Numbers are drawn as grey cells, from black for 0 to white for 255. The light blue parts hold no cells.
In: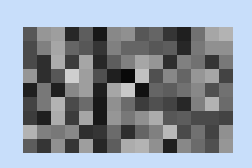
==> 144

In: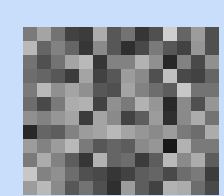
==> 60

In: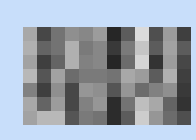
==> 51

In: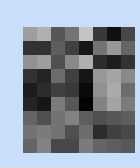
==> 72

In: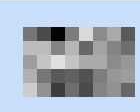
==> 157

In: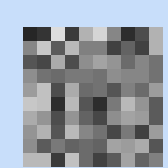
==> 85
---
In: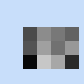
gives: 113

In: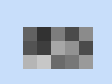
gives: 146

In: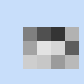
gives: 214

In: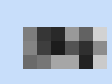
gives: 47

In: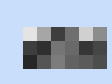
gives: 54

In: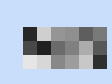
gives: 172

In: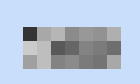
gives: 123

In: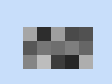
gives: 126

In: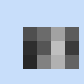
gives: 191

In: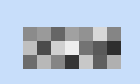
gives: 89
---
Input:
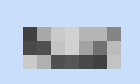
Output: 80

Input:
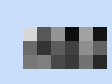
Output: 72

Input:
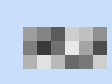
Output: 185

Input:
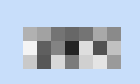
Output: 216

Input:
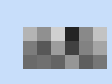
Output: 100

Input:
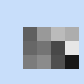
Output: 79

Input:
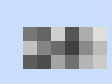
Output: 165

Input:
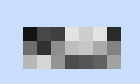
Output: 148

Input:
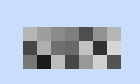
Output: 188
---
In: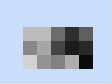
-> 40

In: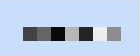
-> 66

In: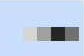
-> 159

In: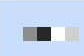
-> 207

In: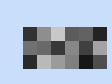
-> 42

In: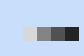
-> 132

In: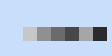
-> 107
